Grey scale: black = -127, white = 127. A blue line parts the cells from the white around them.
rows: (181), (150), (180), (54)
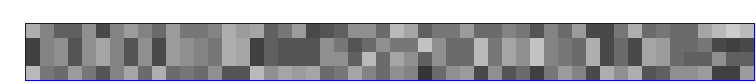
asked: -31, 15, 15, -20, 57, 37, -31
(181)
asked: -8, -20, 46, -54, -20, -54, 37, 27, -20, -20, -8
(150)
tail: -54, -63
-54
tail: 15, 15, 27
-63, -63, 27

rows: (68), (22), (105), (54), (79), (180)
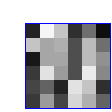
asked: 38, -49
(105)
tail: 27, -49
107, 8
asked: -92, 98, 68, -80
(79)
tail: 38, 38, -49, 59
17
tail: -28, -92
98, 68, -80

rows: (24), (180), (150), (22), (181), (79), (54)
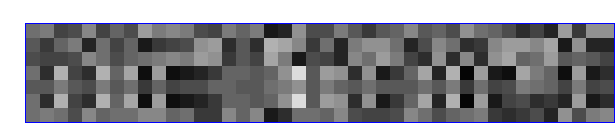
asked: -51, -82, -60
(24)
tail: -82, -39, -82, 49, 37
7, -70, -16, -91, -4, 17, 17, -16, -91, -51, 7, -16, -82, -70, 7, 28, 28, 7, 37, -102, 17, -91, -91
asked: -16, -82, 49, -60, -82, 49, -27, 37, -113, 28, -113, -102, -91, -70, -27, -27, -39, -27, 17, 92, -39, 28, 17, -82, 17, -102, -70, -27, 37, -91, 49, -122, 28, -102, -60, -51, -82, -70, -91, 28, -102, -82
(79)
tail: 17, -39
-4, -27, -39, -16, -39, -39, -39, -16, -39, -4, -70, -16, -60, -51, -4, -16, -27, -60, -4, -60, -51
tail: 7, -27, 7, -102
-82, -16, -16, -27, 7, -51, -60, -60, -51, 7, -16, -51, -27, -16, -4, -70, -82, -70, -51, -91, 17, -51, -4, 7
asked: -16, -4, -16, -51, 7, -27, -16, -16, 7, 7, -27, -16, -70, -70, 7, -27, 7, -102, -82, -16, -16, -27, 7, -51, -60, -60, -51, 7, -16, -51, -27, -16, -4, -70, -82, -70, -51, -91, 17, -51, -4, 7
(54)

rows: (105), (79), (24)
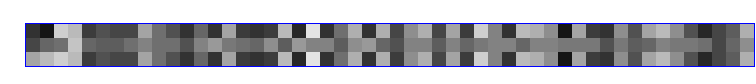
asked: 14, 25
(79)
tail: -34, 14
25, -25, -46, 2, 2, -34, 2, -25, -7, 2, 2, -25, 2, 2, -7, -7, -7, -46, -7, -34, -25, 2, -7, -7, -16, -57, -25, 14
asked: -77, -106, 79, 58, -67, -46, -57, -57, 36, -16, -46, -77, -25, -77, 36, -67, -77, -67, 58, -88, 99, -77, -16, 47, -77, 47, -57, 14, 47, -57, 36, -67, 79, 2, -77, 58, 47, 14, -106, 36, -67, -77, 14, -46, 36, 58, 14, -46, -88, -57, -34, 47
(105)

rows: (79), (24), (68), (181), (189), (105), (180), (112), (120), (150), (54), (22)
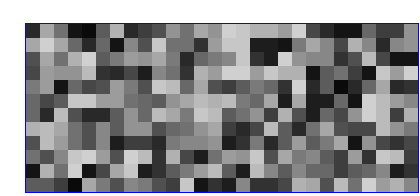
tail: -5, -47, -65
71, -107, -77, -98, 7, -77, -77, -56, 49, 39, -47, 59, -14, 80, 28, 49, 7
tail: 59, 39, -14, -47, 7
-35, 19, 19, -47, -23, -14, 19, 39, -65, -86, -56, 59, -35, -86, -14, 39, -47, -56, -56, 59, 19, -5
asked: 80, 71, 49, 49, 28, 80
(79)
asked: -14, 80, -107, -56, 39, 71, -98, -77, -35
(54)

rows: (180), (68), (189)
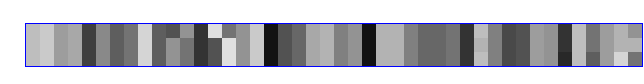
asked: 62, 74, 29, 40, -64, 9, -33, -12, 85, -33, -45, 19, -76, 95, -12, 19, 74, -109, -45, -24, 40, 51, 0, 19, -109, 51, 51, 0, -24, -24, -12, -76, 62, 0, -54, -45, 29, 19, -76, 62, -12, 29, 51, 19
(180)
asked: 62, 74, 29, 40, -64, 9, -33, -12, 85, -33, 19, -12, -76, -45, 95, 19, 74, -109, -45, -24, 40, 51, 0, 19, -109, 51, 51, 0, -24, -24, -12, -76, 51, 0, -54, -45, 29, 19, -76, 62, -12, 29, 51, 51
(68)
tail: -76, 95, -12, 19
74, -109, -45, -24, 40, 51, 0, 19, -109, 51, 51, 0, -24, -24, -12, -76, 62, 0, -54, -45, 29, 19, -76, 62, -12, 29, 51, 19

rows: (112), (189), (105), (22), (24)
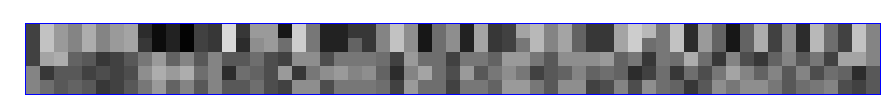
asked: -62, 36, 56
(112)
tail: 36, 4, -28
4, -39, 4, -50, -17, -28, -83, -39
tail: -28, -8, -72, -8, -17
45, -17, -72, 4, -50, -72, -28, 4, -39, -8, -62, 36, 36, 4

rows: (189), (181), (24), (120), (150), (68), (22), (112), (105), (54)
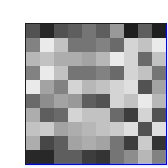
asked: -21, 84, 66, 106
(181)
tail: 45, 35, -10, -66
75, -75
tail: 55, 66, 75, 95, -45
95
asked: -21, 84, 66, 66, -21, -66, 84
(22)
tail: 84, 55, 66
84, 95, -45, 35
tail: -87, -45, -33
-10, -33, 25, -96, -33, -96
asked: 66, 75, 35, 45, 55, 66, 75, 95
(112)

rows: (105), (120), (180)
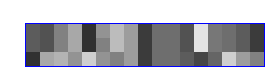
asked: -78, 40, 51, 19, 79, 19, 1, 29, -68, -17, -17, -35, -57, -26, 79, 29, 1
(180)
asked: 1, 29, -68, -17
(180)
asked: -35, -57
(180)
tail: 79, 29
1

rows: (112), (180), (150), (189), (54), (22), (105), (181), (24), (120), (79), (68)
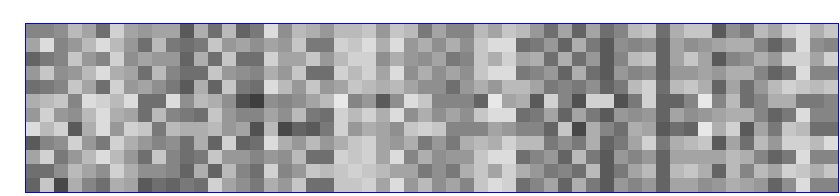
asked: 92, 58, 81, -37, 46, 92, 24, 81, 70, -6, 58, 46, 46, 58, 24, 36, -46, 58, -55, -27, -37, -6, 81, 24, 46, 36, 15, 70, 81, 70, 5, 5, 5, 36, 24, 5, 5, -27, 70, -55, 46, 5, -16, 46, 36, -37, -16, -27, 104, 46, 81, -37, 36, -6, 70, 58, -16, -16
(181)
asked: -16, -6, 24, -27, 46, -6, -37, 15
(180)
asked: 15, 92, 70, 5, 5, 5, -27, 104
(22)

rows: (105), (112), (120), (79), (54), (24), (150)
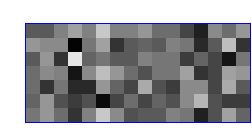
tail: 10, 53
-46, -67, -67
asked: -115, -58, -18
(24)
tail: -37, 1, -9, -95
-46, 33, -27

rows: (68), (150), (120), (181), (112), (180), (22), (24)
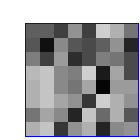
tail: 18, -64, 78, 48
-10
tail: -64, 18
-64, 78, 48, -10
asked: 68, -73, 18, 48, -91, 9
(24)

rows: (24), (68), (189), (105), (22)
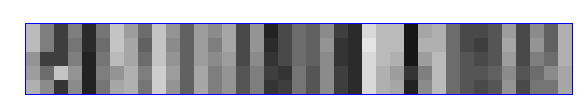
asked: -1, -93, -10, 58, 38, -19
(189)
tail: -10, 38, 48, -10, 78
20, -30, 38, -1, 20, -42, -1, -75, -65, -10, -42, 11, -65, -84, 89, 48, 38, -93, 11, 58, -19, -42, -54, -42, 20, -54, -10, -10, 38
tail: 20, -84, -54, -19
-30, 20, -75, -84, 100, 58, 58, -105, 48, 48, -19, -54, -65, -42, 38, -54, 20, -30, 48
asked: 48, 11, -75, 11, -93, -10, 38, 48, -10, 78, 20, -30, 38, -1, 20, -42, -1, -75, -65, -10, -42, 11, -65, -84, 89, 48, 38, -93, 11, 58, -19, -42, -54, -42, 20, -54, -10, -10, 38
(22)
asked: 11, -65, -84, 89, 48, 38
(22)
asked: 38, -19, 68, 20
(189)

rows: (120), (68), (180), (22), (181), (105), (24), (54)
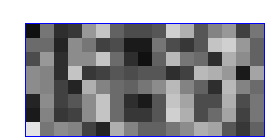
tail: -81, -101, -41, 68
36, -51, -51, 47, -51, -9
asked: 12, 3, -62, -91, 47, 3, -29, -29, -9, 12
(54)

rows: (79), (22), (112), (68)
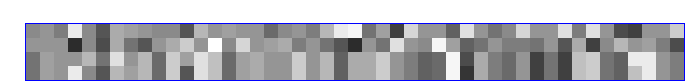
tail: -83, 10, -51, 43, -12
-42, 21, 43, 76, 21, 127, 10, 86, 21, 32, 43, -2, 21, -12, -42, -83, 21, -12, 96, 21, 10, 118, 32, -30, -12, 21, -2, -2, -12, 21, -42, 43, -63, 10, 55, 21, 32, -2, -51
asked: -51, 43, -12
(22)
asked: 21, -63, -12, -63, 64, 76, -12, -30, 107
(112)
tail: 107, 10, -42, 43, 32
21, 10, 10, -42, 55, 21, 32, 21, 21, -21, 10, 21, -2, 55, 107, 118, -12, 32, -63, 86, 21, 21, -30, 96, 21, -12, 10, 86, 21, 21, 96, -2, 96, 21, -51, -63, 21, 21, 76

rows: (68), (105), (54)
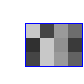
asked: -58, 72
(54)
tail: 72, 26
-29

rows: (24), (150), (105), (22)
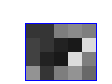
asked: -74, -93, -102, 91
(150)
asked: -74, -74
(24)
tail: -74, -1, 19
-23
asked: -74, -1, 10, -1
(24)
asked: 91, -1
(105)

